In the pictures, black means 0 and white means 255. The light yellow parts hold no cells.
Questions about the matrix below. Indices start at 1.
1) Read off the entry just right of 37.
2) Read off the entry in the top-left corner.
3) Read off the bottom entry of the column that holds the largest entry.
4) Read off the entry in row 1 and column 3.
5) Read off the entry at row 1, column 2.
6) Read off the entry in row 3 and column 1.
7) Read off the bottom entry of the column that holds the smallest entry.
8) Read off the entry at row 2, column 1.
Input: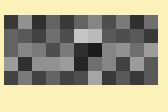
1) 111
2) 57
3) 78
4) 48
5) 145
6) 99
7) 165
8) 99

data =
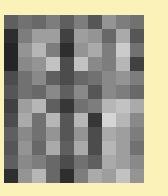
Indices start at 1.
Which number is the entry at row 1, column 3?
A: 104
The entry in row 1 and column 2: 113
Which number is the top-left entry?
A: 95
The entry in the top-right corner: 113
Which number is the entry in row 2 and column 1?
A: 46
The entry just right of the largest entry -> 182
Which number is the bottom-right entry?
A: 148
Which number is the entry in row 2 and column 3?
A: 158
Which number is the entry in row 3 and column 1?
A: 37
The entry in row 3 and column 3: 182
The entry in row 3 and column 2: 148
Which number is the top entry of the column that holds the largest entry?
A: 148

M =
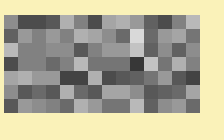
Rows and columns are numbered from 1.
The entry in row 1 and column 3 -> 76
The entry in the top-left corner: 141
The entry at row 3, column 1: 185
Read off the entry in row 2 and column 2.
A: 153
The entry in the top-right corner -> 185
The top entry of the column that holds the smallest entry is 153
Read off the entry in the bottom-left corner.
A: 88
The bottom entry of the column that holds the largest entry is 185
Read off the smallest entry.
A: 55
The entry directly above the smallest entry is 195
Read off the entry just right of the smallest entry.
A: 195
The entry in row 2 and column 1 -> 97
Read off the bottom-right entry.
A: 106
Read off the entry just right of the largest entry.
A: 106
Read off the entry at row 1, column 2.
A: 76

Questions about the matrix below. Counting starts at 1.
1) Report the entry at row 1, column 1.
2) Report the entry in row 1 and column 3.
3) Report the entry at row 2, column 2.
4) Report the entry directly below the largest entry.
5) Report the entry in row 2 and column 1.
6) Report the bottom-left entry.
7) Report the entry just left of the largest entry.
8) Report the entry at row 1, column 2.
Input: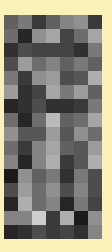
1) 97
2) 58
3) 38
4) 77
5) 109
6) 38
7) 132
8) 121
